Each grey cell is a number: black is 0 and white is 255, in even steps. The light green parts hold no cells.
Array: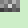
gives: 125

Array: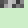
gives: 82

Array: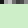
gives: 20

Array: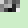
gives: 209

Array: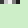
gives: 57

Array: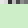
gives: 231
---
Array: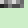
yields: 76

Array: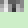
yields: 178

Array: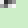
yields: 221

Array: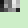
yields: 221

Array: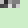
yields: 113

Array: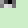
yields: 210

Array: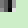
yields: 19

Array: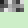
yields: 144

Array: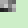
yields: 130

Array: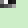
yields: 108
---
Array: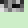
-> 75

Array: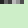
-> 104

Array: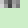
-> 122

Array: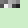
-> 109

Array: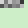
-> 123

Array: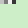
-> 122

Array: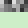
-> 78

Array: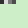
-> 219

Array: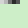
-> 183
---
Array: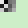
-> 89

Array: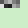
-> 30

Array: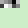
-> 212

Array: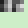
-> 202

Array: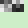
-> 198

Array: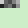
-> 116

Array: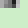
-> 116
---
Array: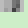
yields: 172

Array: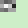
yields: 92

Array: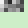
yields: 110

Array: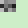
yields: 134

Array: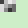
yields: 193

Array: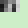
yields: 87

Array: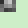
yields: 168
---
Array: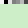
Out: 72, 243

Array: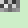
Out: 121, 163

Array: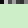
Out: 131, 10

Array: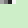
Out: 246, 166

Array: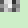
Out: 163, 103

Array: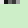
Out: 159, 232

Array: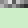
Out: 122, 180

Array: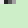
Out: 162, 233
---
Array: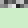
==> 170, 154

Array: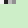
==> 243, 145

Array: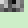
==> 216, 146

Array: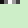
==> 15, 67

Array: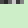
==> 73, 131

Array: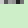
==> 203, 115
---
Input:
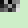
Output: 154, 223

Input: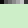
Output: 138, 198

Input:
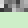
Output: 167, 224

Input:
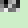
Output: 196, 239

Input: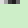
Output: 60, 221

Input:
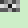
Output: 23, 234

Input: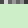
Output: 152, 214

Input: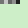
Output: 100, 199
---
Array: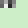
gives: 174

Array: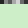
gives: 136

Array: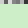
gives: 95

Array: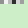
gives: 243

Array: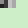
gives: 59

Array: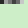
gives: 161
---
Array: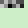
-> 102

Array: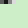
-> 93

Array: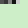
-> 81

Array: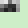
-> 214

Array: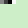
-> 136

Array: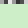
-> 167
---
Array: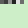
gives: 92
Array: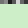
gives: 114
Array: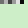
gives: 111
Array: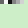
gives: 101
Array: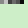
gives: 136
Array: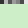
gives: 50
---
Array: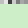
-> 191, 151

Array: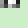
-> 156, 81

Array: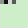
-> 146, 89

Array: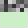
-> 166, 210

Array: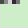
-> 73, 114

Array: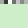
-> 167, 181

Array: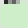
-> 227, 176
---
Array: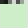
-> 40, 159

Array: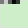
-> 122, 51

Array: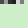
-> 74, 126

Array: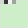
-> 214, 161

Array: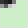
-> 53, 220

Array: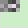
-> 139, 180

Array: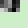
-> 58, 129
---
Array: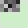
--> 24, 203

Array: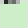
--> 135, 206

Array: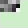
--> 118, 246

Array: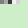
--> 59, 241

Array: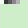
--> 93, 246

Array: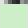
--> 52, 225

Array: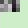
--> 201, 201

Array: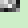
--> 241, 241

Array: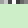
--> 251, 251
